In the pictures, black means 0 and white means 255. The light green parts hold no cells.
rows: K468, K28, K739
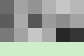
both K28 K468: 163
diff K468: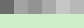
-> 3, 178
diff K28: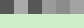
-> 0, 92
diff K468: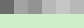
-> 3, 178
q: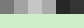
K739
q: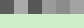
K28

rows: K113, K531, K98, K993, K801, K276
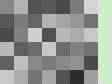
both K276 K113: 82
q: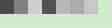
K98
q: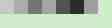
K276
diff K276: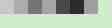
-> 4, 82

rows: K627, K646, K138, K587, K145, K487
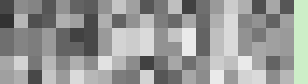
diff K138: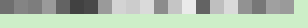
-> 11, 146
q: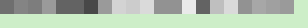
K587
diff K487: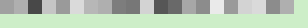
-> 20, 183
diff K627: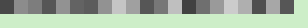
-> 2, 132
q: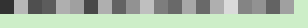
K646
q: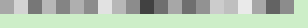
K145

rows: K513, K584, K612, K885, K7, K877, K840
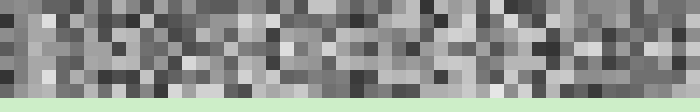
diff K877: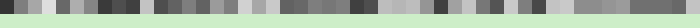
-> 25, 58
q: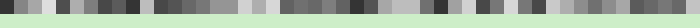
K584
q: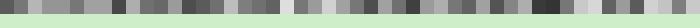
K885
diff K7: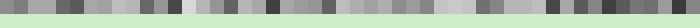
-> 38, 182
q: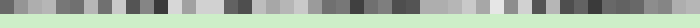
K840
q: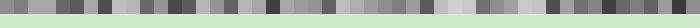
K612

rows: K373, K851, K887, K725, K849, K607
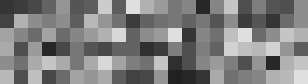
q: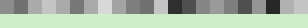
K849
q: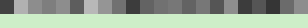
K851
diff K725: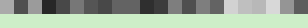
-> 19, 210
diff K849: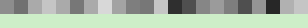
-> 10, 113
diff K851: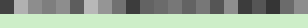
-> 11, 113
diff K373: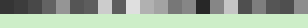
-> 11, 155

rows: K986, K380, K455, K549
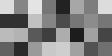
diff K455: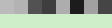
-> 2, 89
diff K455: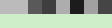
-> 1, 179
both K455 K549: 161

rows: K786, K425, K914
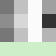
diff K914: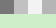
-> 2, 251
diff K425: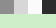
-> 3, 52
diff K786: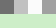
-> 0, 119

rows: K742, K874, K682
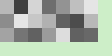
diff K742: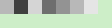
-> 5, 191
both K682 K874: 97
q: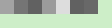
K682
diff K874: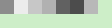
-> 1, 229

